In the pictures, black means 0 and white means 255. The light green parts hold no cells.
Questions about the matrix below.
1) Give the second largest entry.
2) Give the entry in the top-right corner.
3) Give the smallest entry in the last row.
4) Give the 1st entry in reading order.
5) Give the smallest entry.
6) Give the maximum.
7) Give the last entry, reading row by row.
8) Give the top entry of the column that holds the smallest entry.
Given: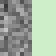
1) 184
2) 139
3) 84
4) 99
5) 56
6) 196
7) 139
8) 84

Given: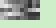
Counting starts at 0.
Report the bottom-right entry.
85
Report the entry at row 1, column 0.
215
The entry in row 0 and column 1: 174
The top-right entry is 101
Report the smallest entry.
42
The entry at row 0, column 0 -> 215
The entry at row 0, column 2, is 129
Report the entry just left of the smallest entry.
85
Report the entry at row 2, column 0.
101
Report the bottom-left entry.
187
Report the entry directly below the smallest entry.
160

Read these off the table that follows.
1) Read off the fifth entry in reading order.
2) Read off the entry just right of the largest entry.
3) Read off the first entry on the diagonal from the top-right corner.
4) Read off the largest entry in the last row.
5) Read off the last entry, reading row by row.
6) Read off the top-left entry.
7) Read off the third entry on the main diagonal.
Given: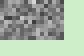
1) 170
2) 87
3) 73
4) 170
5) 87
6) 87
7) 142

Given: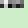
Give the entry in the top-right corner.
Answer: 115
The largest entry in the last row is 199
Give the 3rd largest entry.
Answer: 170
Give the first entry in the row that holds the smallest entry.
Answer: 45
